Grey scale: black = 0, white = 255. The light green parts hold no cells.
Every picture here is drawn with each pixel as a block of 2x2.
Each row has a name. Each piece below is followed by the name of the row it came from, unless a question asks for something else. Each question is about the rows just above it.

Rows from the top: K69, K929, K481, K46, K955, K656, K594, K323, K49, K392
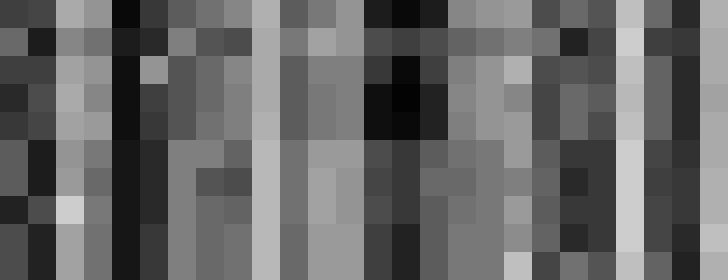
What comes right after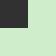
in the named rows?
170
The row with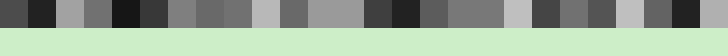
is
K392
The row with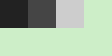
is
K929
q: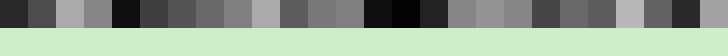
K46
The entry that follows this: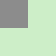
99
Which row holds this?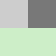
K323

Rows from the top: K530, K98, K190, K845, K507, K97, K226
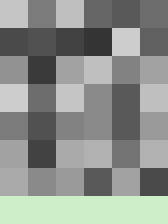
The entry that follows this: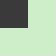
162
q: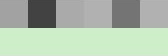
K97
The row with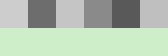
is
K845
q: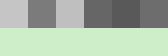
K530

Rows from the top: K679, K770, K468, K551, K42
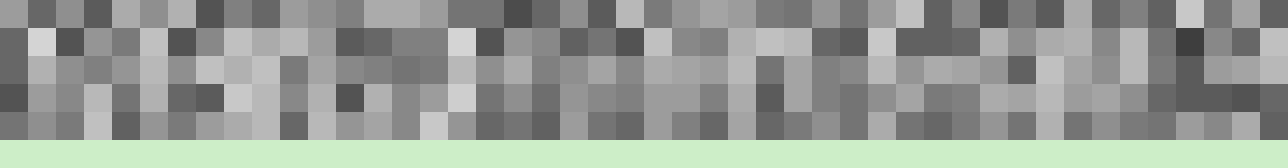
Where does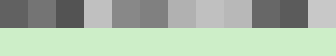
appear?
K770
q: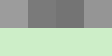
K679
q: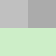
K770
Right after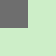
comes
149

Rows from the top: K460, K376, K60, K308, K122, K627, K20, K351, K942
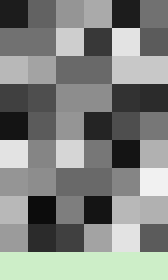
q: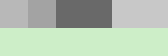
K60
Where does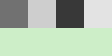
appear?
K376
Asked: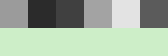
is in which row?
K942

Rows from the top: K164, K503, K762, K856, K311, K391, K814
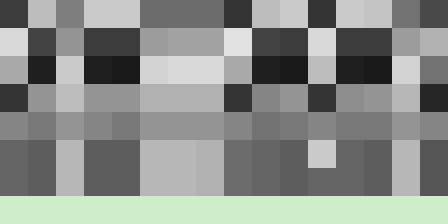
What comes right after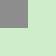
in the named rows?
148
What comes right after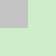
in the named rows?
114

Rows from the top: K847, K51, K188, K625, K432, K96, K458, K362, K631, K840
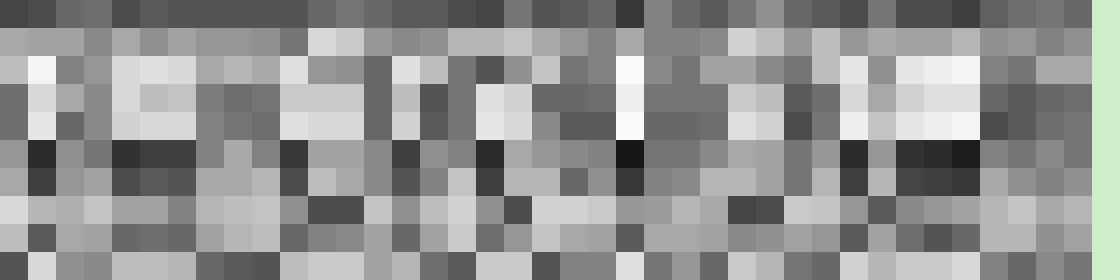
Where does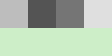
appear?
K625
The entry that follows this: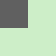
110
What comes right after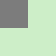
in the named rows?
110
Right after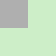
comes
195
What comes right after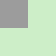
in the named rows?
181
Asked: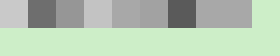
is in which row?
K631

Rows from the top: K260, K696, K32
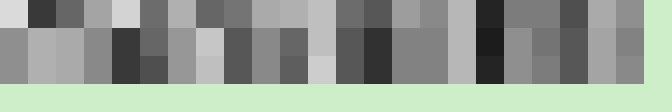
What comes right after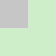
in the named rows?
87
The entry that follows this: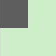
205

